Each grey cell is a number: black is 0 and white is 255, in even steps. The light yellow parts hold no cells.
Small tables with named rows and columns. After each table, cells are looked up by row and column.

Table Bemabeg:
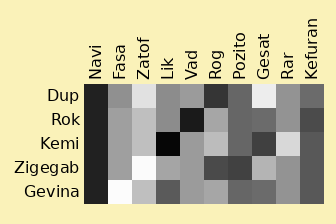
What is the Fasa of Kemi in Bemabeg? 159
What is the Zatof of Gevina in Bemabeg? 191
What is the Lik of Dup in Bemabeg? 140
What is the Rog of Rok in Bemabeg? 166
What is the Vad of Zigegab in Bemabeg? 155
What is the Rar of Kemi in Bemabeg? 216
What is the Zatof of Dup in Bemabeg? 225
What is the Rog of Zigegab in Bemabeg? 74
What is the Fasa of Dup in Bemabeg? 144
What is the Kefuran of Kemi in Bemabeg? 88
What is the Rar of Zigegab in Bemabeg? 147
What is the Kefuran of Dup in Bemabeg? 107
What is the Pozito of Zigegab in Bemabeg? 65
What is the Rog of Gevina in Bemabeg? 166
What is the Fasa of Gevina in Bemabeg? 252
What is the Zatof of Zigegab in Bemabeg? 251
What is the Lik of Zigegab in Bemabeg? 165
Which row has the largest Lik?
Zigegab

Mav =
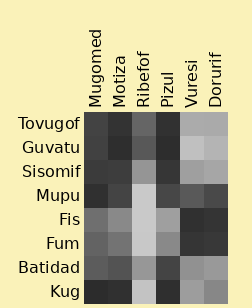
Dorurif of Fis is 52
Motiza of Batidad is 83
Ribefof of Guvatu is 88
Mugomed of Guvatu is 65
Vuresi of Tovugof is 171
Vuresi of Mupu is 89
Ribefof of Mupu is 201
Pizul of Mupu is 71
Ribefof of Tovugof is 101
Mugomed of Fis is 111

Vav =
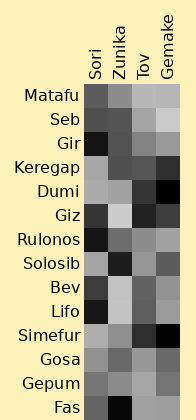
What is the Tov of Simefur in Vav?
45
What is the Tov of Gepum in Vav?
166
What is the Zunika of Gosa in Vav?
105
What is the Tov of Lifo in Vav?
94
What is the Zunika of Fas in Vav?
8
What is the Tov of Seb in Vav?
164
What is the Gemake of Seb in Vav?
202
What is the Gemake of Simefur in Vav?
3
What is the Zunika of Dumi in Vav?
161
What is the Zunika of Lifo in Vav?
196
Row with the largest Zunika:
Giz

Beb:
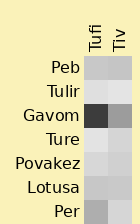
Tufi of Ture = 227
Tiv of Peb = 197
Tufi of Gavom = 60
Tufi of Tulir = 223
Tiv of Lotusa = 201
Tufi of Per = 174
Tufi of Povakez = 215
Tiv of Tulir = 228
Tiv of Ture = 213
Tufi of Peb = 200

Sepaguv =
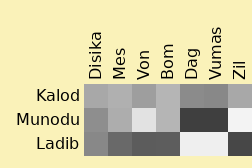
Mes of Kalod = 176
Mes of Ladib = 105
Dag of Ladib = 239
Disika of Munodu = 142
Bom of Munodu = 181
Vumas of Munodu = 63

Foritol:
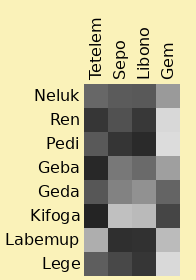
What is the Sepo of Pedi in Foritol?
53
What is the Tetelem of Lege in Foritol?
94
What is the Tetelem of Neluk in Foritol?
103
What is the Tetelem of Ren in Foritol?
54
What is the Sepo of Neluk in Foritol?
91
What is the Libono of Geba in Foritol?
106
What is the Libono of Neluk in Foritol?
89
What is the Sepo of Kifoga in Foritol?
192
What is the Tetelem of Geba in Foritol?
40
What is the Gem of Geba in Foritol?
159
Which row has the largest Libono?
Kifoga

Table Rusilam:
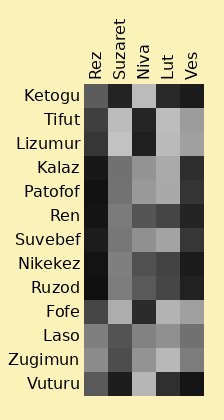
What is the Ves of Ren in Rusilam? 36
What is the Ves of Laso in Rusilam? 113
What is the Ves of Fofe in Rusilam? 159
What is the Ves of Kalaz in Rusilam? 45
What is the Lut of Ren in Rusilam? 69
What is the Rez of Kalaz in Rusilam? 24
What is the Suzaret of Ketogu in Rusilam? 35
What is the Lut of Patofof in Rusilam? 169

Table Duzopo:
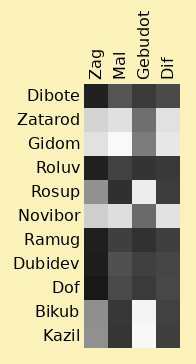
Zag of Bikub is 143
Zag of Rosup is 145
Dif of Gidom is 231
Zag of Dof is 24
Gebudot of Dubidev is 64
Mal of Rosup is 48
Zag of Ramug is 31
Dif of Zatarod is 225
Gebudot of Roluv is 52
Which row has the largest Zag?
Gidom

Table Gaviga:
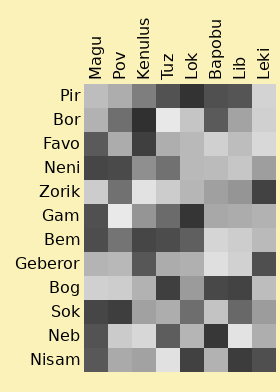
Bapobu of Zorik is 160
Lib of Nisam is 60
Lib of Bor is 163
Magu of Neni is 70
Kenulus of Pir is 126
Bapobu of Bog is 72

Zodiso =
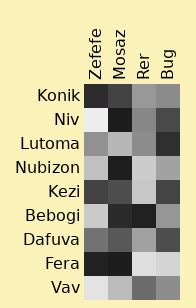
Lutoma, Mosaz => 183
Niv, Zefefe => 237
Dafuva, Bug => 77
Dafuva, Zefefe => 114
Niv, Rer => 135
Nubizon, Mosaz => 30
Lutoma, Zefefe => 145
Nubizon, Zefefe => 192
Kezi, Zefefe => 66
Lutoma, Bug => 47
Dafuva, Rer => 161
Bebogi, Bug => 150
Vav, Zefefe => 227
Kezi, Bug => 68
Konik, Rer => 152
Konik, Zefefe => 44
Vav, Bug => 141
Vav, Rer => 107
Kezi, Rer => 199
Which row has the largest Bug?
Fera

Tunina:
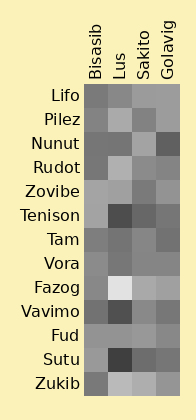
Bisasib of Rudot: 119
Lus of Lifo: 136
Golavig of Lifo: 156
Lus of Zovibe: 160
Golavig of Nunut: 96
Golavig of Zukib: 149
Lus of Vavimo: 80
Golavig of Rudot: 132
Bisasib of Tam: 126
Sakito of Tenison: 103
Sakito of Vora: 133
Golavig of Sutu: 118
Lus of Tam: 116
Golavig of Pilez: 156
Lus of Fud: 147
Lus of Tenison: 77
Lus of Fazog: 226
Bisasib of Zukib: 121

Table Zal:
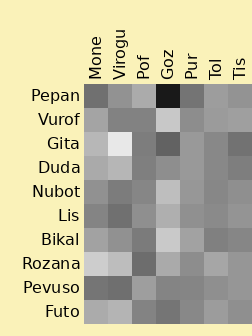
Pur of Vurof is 141
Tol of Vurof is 155
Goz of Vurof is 200
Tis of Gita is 114
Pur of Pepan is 116
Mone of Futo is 171
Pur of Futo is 136
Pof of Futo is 131
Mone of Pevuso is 117
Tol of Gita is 136
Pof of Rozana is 109
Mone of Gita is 183
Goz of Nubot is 190
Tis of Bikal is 134
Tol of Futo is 156
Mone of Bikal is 162
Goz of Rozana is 170
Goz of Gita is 98
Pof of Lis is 143
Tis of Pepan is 147

